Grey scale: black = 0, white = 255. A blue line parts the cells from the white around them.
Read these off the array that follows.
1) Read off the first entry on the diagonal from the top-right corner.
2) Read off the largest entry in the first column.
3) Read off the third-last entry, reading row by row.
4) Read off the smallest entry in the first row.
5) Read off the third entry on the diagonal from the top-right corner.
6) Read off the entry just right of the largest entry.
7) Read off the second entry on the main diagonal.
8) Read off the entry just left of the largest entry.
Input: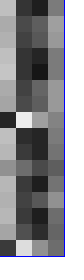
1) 123
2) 197
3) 221
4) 30
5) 66
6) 159
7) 74
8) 37

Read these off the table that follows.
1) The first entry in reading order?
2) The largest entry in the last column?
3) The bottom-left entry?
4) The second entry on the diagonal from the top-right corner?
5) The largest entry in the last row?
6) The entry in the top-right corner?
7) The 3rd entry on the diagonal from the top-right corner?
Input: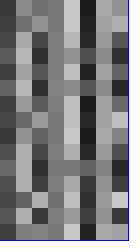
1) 56
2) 199
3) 63
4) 162
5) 199
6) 146
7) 41

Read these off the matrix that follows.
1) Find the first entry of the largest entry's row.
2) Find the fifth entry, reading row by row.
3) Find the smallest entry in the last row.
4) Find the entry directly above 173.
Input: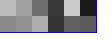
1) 188
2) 203
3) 51
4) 110
